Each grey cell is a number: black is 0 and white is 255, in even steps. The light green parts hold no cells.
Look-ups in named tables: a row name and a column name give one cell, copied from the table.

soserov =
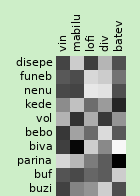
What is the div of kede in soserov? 155
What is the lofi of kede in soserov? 109
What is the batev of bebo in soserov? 88
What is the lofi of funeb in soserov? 216
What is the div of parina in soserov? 92
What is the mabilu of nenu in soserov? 68
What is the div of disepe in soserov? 181
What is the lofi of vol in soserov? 173
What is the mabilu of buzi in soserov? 132
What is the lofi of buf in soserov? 102
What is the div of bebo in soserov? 219
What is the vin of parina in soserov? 214
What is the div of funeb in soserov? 204
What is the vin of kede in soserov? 140
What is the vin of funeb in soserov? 88
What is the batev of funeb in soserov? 115
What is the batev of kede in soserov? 37
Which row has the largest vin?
parina

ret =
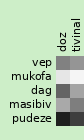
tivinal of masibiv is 126
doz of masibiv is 169
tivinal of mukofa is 245
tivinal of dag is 164
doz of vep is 129
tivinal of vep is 149
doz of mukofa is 230

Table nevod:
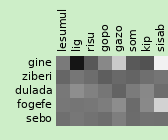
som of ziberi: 100
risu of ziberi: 109
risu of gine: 88
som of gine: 89
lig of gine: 21
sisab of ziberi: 117

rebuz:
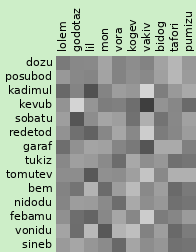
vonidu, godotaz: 109
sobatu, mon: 165
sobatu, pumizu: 161
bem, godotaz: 116
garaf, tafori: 170
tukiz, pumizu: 117
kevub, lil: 149
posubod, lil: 133
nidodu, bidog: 152

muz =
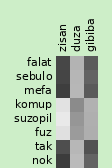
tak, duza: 183
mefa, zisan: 62
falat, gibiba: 91
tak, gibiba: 82
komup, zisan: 226
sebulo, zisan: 69
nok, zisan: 60
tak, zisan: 78
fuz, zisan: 224
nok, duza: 187
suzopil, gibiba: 175
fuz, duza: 155
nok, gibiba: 99
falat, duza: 179
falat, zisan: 71
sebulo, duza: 182
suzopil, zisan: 233
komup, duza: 139

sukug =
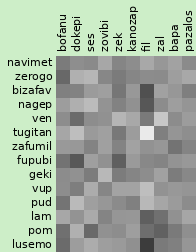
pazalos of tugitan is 142
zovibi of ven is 145
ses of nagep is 187
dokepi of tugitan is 190
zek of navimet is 133
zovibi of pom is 145
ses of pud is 159
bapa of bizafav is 151
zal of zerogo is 139
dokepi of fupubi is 88
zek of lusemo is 154
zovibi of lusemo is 158
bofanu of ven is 141
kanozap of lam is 151
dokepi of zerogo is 176
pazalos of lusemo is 150
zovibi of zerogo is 135

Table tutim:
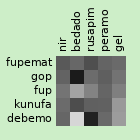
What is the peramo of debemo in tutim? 105
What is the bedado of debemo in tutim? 214
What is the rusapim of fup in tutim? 131
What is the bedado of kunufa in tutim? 77
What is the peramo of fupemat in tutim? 100
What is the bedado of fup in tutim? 163
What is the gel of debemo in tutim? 156
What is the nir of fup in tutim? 116
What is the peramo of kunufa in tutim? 97
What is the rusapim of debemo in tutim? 33
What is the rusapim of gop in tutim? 108
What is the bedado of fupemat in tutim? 103
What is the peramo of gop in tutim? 95
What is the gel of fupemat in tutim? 106
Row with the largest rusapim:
fup

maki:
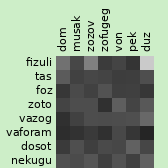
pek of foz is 64
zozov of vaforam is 58
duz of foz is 55
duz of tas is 78
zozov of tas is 71
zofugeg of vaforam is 48
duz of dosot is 70
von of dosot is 71
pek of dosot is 97
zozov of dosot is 63
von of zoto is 94
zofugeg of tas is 68
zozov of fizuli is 128
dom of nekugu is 80

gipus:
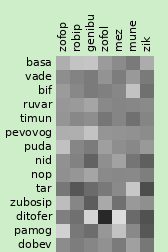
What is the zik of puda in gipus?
153
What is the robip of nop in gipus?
150
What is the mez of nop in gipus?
136
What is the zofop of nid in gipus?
145
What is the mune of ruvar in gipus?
135
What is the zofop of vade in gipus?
142
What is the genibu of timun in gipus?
142
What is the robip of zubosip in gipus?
134
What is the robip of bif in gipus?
136
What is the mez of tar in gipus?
138
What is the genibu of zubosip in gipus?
93
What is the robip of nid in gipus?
130
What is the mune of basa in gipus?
122
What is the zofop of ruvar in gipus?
151
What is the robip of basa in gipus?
195
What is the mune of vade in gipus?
153
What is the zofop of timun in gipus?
149
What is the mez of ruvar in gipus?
133
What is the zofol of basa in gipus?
155

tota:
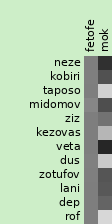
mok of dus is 202
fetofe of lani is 126
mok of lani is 88
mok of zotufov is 85
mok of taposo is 209
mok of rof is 215
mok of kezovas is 182
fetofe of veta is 126
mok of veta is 38
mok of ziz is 114
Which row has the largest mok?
rof

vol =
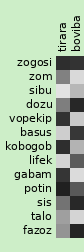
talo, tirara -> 159
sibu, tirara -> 226
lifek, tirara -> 211
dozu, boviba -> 39
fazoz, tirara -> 148
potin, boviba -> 89
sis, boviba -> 40
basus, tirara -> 206
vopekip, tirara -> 50
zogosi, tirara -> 46
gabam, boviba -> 219
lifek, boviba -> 91
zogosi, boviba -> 51
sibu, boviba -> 183
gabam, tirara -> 53
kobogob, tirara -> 46
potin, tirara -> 32
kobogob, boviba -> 179
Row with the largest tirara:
sibu

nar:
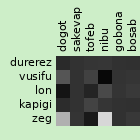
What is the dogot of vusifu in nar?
85
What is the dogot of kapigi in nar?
44
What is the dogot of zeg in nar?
176
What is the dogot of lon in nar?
20
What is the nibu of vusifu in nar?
8
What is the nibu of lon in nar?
73
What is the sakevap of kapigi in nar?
50
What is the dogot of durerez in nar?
42
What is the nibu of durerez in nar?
54
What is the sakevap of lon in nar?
50
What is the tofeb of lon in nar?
36
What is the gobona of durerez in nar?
49
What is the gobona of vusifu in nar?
51
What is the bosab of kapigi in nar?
48
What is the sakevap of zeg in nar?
52
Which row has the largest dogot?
zeg

